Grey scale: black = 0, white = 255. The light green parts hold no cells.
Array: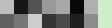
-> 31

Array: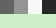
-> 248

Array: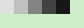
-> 67

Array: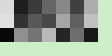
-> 110

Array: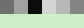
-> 183

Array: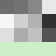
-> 192
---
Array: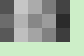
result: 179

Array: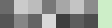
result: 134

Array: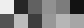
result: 188

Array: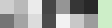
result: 164

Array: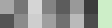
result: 139

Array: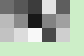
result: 138

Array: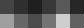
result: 103

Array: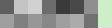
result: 128

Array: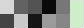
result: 201
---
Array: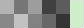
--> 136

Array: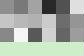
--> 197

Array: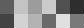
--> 67

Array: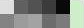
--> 131

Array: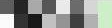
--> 250

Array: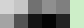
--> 164

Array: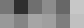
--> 153

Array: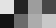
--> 19

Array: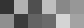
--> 143
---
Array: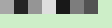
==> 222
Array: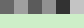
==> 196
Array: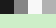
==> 248
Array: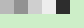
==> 237
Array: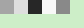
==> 248
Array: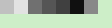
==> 226
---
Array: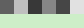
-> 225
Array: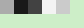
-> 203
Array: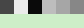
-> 135
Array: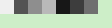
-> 111
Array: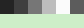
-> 92
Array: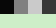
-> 55
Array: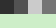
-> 116
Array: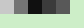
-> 88
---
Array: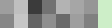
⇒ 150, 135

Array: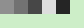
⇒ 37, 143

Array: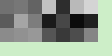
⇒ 212, 139

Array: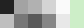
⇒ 250, 191

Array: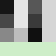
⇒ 213, 136

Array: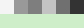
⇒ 51, 244

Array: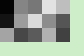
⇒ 190, 164

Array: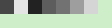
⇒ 213, 70

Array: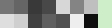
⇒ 191, 222
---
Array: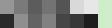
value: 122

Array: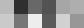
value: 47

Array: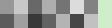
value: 200

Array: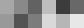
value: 137

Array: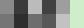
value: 58

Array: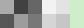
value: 65

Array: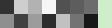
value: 206

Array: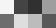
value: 68
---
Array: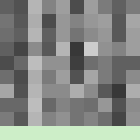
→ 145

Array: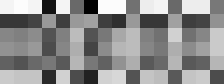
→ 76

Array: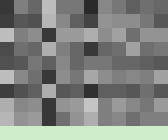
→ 127

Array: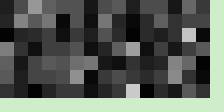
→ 50

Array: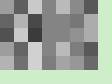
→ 106

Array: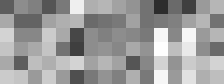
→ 190
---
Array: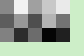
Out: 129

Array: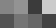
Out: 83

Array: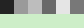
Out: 35

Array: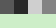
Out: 88

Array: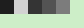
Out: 30

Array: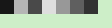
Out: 23

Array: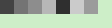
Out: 67
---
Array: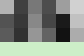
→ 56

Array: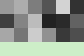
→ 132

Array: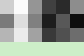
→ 221

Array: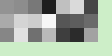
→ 212

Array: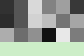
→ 85

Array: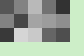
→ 70
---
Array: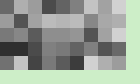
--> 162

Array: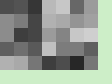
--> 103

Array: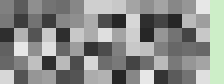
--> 150

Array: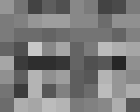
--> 74

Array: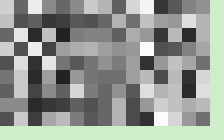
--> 130
